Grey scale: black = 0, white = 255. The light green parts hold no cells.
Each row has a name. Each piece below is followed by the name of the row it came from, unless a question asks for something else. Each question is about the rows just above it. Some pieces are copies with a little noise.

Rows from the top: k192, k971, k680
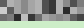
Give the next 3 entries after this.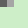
[138 165 178]
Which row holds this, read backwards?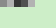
k192

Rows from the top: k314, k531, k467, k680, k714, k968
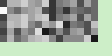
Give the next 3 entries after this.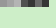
[121 106  93]
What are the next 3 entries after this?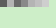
[137  66 137]
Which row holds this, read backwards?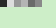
k680

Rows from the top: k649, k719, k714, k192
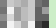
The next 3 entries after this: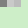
[172 201 115]
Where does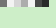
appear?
k192
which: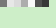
k192

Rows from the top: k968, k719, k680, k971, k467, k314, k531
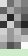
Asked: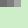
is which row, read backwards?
k719
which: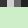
k971
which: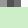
k531

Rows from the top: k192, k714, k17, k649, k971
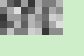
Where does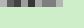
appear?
k192
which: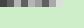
k649
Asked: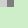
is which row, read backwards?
k971

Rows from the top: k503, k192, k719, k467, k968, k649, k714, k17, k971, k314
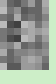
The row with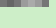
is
k971
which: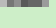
k192
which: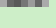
k503
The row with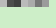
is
k467
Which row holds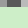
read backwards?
k314

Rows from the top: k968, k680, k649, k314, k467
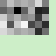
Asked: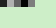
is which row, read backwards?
k680
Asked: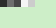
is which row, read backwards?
k314
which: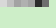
k467
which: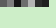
k680
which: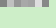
k968
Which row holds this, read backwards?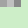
k968

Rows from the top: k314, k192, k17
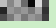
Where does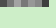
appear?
k17

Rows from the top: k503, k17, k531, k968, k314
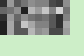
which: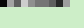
k968
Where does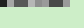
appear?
k314
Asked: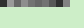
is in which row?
k531
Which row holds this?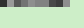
k503
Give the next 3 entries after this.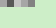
[130  88  48]
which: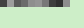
k503

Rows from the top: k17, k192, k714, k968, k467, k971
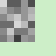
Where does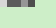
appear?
k17
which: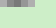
k192
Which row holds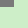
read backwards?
k467
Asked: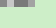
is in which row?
k467

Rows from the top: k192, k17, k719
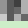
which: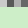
k719
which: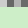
k719
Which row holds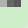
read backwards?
k17

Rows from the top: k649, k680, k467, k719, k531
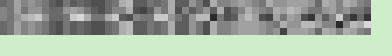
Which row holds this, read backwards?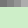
k680
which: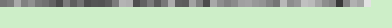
k719
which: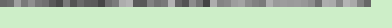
k649
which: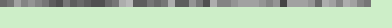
k531
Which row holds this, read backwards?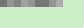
k680
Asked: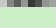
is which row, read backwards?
k467

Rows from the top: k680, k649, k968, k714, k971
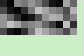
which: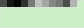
k649
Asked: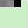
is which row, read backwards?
k680
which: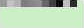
k714
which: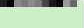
k680

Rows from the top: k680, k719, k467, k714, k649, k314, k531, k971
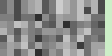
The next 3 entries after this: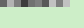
[113 126 101]
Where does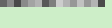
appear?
k680
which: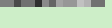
k467

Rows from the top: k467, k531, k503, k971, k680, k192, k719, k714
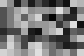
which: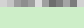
k714
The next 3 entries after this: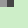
[195 211 140]

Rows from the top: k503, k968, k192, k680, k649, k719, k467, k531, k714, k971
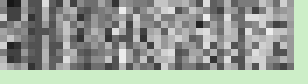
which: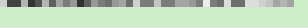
k192
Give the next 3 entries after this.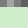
[ 82 152  82]
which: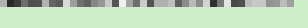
k714
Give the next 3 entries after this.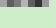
[139 164  51]
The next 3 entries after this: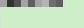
[ 66 110 110]

